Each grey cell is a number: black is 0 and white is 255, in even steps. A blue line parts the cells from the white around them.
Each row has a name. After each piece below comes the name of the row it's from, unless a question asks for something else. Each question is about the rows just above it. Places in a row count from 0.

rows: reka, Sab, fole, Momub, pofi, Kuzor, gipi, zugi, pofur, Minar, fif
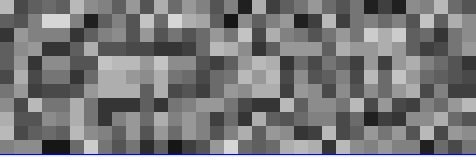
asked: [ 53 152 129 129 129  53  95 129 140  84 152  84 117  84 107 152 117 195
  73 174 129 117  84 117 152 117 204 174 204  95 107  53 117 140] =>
fole
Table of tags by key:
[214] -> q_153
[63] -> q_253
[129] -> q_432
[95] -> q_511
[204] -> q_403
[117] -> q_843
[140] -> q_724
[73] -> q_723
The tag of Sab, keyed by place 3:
q_153
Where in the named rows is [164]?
Sab, 14
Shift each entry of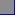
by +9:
[149]
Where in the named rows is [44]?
fif, 10

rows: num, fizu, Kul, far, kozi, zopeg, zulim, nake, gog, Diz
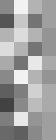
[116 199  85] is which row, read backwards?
fizu
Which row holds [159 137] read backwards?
Diz
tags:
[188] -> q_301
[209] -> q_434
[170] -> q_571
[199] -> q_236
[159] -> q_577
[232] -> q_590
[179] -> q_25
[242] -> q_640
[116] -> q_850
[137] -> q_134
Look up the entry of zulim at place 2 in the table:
q_434
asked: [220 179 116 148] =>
far
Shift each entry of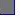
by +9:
[125]

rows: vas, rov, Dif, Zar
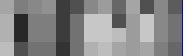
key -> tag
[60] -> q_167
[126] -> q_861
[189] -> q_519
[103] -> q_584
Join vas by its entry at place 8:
q_584
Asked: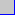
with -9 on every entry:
[190]
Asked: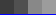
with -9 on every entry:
[ 51  71 127 147]

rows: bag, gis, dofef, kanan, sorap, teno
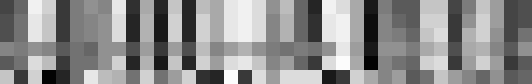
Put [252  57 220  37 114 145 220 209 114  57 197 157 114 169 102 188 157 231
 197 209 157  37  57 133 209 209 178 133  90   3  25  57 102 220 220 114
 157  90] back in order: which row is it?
sorap
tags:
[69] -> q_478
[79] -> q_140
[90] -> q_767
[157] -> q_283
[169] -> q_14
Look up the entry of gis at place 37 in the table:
q_140

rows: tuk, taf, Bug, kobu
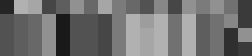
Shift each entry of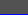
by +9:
[91 91]
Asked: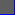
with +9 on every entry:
[103]
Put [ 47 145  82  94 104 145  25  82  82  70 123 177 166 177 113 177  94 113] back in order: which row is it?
Bug
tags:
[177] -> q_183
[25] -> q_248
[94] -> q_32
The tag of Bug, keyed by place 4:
q_248
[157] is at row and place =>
taf, 10
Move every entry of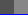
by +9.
[ 91 144]

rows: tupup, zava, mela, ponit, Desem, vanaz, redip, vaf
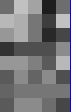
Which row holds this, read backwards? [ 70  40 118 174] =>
mela
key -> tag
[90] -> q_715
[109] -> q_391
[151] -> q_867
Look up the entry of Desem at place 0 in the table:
q_867
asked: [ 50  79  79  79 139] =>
ponit
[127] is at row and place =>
Desem, 2

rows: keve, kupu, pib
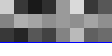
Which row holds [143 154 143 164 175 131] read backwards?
kupu
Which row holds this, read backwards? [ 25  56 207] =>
keve
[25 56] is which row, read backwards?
keve

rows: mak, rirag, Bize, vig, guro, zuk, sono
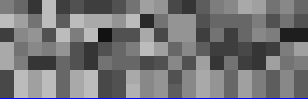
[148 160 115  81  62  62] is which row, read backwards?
mak
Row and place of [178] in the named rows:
sono, 9
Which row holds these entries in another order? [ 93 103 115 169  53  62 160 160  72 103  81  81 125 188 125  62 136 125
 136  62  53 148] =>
vig

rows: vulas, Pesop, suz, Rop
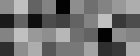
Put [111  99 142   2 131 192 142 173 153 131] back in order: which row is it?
vulas
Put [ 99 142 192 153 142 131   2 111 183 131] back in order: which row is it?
suz
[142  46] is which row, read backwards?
Rop

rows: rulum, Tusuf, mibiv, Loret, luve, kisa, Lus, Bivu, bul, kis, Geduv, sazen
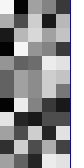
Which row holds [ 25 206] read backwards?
Tusuf
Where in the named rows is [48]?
Geduv, 0
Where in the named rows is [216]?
mibiv, 2
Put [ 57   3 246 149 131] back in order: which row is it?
Loret
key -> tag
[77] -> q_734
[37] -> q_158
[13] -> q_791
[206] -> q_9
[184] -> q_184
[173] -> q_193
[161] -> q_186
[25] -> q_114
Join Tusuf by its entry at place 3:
q_114
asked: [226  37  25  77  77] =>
bul
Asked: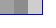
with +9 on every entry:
[170 149 215]

